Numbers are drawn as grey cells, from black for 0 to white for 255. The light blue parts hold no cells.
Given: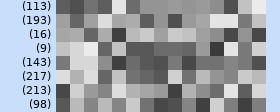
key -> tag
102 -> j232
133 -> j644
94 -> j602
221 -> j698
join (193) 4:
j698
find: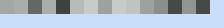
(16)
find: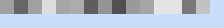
(193)

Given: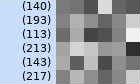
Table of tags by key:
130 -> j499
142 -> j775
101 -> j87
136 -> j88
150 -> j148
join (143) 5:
j775
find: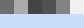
(113)
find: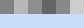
(217)
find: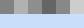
(193)

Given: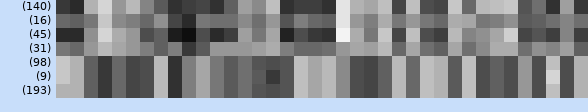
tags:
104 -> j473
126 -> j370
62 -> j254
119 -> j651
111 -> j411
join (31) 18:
j473
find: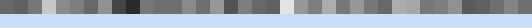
(16)
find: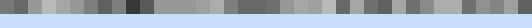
(31)
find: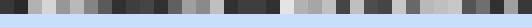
(140)
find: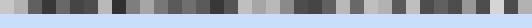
(9)
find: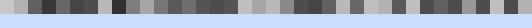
(98)

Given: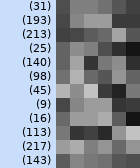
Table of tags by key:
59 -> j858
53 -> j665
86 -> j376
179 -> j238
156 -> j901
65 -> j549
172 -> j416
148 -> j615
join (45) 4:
j858
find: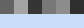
(140)
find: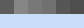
(143)
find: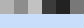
(45)
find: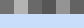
(98)

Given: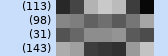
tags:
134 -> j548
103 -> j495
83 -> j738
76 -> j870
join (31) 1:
j738
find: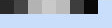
(113)
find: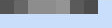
(31)
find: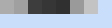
(143)

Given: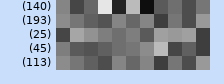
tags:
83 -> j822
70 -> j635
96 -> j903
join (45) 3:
j822
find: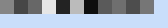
(140)
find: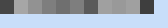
(25)
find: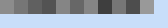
(193)

